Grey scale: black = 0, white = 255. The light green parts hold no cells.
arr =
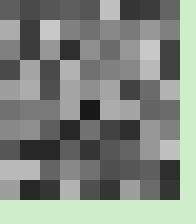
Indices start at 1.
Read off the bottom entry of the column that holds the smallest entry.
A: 80
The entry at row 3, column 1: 128
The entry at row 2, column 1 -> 172
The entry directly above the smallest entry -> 142
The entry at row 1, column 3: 86
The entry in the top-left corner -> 94
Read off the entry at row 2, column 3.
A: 200
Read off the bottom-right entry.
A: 54
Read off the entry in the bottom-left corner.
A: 158
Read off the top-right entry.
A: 100
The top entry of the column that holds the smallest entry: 86
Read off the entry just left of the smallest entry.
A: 164
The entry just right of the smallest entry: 172
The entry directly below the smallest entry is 113
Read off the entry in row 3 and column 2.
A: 60
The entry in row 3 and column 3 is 150

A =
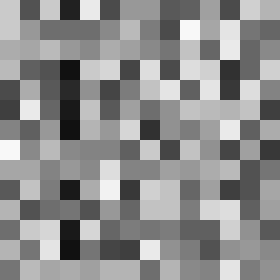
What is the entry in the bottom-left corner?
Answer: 117
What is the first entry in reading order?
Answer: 202
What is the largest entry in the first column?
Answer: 248
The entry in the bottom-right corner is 145
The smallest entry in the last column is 56
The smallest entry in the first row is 33
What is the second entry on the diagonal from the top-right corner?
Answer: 117
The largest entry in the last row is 228
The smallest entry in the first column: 63
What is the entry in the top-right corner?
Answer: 180
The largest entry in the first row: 234
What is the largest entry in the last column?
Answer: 208
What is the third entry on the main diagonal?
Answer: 186
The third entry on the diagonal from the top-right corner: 234

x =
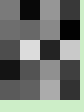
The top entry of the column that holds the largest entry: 8
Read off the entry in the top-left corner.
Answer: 122
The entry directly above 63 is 201
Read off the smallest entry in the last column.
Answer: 2
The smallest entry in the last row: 50
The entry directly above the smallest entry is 56

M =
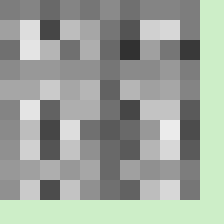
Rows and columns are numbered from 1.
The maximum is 235
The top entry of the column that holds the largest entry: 132
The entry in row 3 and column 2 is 228
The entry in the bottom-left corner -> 144
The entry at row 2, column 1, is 160
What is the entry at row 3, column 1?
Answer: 112
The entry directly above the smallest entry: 84
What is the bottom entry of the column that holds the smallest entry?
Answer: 98
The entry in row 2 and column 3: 70
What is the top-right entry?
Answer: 125
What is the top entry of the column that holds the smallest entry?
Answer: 112
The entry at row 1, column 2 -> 132
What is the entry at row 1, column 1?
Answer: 125
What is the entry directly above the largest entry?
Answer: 195
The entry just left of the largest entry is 152
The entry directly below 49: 138
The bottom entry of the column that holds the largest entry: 215
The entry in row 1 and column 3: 105
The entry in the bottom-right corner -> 118
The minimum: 49
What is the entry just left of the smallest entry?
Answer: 105
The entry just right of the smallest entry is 160

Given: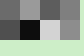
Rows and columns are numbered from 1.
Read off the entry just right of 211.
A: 141
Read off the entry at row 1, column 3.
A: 93
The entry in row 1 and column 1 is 107

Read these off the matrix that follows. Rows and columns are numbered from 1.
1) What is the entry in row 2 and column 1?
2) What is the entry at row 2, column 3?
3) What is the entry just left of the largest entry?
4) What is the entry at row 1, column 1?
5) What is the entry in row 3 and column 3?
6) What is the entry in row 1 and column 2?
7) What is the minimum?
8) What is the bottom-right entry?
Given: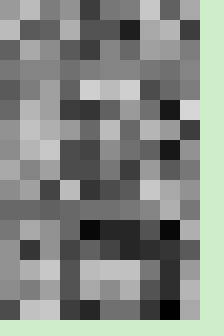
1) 187
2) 97
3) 23
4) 154
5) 140
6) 187
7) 1
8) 168

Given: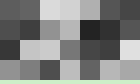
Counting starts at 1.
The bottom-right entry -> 168
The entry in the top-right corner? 70
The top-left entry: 93
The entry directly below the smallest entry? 70
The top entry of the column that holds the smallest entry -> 176
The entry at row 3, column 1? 55
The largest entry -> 224
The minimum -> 35

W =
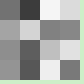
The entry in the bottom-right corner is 121
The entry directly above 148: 142
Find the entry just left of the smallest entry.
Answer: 114
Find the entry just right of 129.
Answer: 135
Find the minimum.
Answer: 60

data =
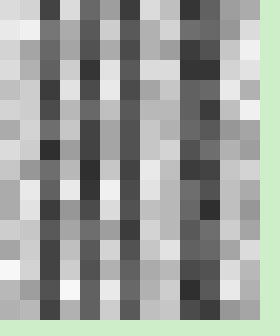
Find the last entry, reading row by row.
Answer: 165
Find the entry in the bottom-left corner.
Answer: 177
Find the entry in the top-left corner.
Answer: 219
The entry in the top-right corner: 171
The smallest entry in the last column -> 151
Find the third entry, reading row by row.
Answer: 67
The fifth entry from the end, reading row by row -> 198
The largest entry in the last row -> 205
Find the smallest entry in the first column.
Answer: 165
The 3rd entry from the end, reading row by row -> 60
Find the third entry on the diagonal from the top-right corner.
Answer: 82
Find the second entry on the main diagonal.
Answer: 240
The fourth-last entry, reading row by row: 75
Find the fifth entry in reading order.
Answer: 104
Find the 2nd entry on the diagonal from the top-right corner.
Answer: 151
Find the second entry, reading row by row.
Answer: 211

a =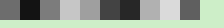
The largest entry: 218
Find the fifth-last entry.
67
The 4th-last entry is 39

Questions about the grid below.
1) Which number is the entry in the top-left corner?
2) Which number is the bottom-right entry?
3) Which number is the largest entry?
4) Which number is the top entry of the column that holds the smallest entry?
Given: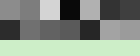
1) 140
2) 155
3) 212
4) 9

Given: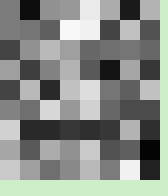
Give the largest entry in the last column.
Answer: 193
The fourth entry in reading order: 152
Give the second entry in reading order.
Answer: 12
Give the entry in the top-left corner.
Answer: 123
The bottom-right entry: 33
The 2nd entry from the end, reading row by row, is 241
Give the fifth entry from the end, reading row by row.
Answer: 137
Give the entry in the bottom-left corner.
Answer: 201
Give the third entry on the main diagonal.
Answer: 185
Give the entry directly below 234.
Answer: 241
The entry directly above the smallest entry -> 47
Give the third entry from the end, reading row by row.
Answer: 123
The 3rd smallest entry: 20
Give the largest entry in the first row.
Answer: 234
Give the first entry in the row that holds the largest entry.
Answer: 123
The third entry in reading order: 145
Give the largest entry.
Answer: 248
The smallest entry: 4
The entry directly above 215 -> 41
